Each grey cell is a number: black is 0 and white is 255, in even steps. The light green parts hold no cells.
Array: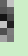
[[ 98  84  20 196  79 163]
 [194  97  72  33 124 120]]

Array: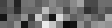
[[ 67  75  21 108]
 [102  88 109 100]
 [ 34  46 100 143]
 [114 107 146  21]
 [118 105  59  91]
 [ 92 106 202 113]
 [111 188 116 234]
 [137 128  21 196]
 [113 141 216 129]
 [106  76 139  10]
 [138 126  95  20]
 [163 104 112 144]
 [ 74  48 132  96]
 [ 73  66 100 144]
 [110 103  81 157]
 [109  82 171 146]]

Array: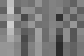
[[122  98 143  99 128 137 150 149]
 [191 200 161 205 186 169 150 152]
 [113  92 145 108 130 146 132 135]
 [121 144  73 122  93  73  83  81]
 [113 142 117 152 106 111 130 127]
 [147 112 158 114 162 160 153 154]
 [117 117 114 116 109 108 122 119]
 [130 129 129 132 137 131 120 122]
 [125 133  49 126  86  56  43  44]
 [115 101 131 105 143 143 108 111]
 [ 97 137  90 151  85  86  98  96]
 [134  96 124  94 137 128 118 120]]

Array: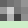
[[ 99 156  85]
 [115 206 177]
 [124 119  62]
 [148 133 142]]

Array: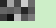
[[ 39 101  57]
 [167  94  17]
 [ 74 107 190]
 [205  37  88]
 [107  86 122]]

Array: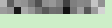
[[181 155]
 [ 94 146]
 [152  22]
 [146 169]
 [117 148]
 [ 80 116]
 [143  88]
 [151 111]
 [129 108]
 [ 65  17]
 [127 118]
 [136 159]
 [133  86]
 [196 154]
 [145 211]]
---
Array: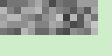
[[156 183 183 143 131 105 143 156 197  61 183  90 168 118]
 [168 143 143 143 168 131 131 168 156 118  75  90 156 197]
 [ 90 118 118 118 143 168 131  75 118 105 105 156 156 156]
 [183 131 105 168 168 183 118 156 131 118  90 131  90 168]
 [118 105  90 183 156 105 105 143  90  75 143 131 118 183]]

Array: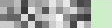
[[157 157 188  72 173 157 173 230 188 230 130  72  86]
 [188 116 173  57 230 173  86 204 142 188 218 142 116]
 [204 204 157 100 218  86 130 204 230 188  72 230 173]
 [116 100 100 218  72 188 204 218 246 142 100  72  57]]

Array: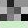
[[ 60 129 173   3]
 [160  35 145 145]
 [185 117  87 197]]

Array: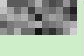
[[147 121 174 107 107  19  76  48  91 147 204]
 [147 174 159 174 121  32 134 159 147 107  64]
 [ 91 121 134 134 159 174 107 121 134 159 174]
 [190 159 107 147  64 134 121 107 134  76  32]
 [204  91  91  91 121 174 107  76  91 147  76]]

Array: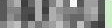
[[131 174 190 103 158 118 144 158 190 144 103 190 118  76  62]
 [ 89 144 174  62 103 174  76 131 190 118 247  89 158 158  89]
 [ 89 131 131  76  76 174  62 174 144 131 131 118 158 174  89]
 [ 89 144 118  76  62 174  89 174 158 118 103 103 144 158  76]]

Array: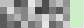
[[ 91 146 177 132 191 177 218 162 218 146]
 [132 218 146 132 206  62  78 118  91 162]
 [ 91 118  91 191 118 146 230 105 132 206]
 [191 191  78 105 230 177  78 162 191 146]]

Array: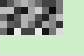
[[106  21 234  66  66 234  21 119 219]
 [ 50  92 148 179 148 106  66  66 119]
 [106  34  92 179 164  79  34 135 191]
 [179  92  79 179 119  50 164 135  50]
 [191 191  50  21 164 205 106   9 119]]

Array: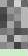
[[166 104 210 104]
 [182  90 194 166]
 [ 65 120 150 182]
 [ 77 150 135 182]
 [ 77 166 104 182]
 [120 135  77  90]
 [135 150  65 120]]

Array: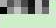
[[  4 141 197 127  31 185 112]
 [170  85 141  72  19 185  59]]
